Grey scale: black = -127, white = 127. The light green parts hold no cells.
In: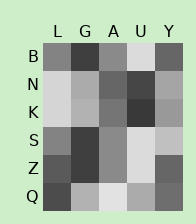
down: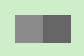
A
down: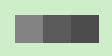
L
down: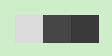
U

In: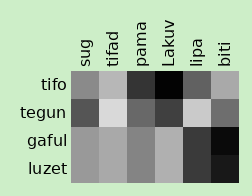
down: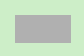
Lakuv

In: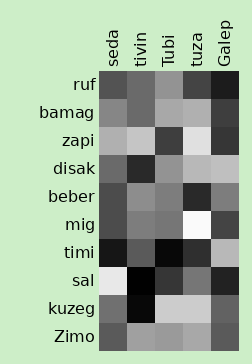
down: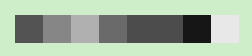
seda
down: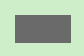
tivin
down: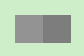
Tubi
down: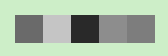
tivin
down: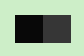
Tubi

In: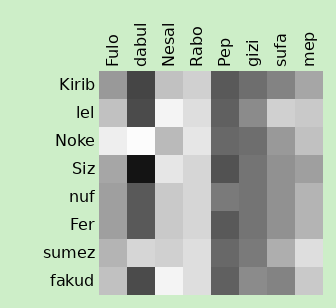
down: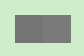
gizi
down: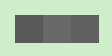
Pep
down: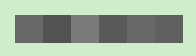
Pep
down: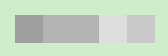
mep
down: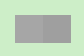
Fulo
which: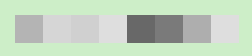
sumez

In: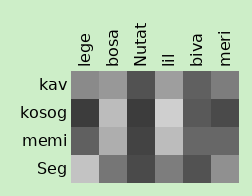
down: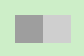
lil
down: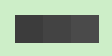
Nutat
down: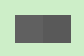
biva

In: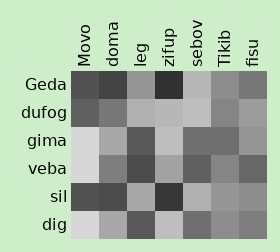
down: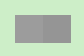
fisu
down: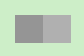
leg
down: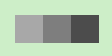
doma
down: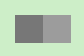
fisu

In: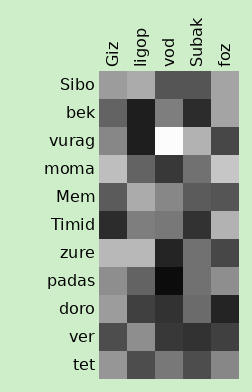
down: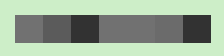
Subak
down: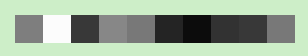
vod
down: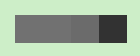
Subak
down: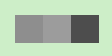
Giz
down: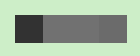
Subak

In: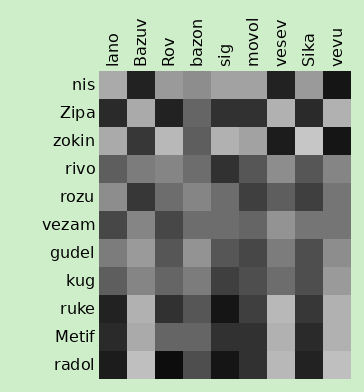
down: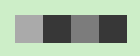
Bazuv
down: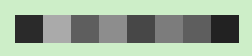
lano
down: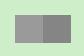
Bazuv
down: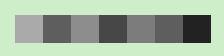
lano
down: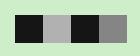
vevu

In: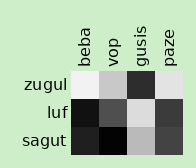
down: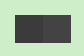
paze
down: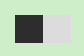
gusis

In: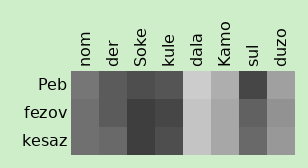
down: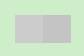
dala
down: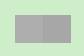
Kamo
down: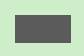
der

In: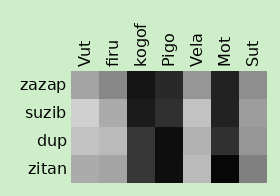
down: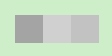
Vut
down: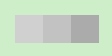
Vut
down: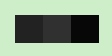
Mot
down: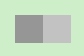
Vela
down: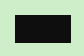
Pigo

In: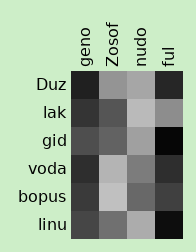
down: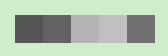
Zosof
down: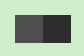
geno
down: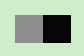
ful
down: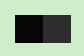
ful
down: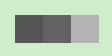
Zosof
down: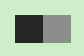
ful

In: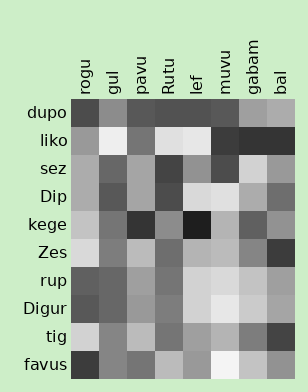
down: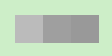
pavu
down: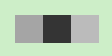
pavu
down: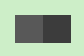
muvu
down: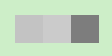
gabam
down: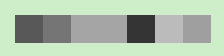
pavu

